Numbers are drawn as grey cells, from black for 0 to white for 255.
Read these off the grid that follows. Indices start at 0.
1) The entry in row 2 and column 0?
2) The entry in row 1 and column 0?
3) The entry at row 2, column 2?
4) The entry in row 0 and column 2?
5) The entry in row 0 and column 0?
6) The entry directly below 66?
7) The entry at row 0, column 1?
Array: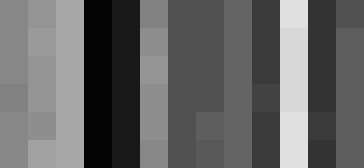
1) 135
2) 135
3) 168
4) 168
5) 135
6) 58
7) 148

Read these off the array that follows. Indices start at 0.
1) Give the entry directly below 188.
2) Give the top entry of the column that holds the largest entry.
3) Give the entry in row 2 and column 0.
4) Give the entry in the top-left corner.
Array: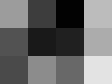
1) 172
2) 188
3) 74
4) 156

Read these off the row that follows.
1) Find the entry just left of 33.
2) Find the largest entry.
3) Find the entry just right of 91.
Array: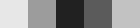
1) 156
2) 231
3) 194

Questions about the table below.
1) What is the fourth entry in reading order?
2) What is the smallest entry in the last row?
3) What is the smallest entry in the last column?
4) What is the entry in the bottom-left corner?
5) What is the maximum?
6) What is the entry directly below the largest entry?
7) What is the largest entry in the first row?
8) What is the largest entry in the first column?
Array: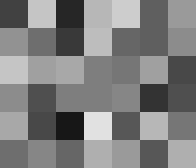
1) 183
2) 87
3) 72
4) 110
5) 225
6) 175
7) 205
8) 197
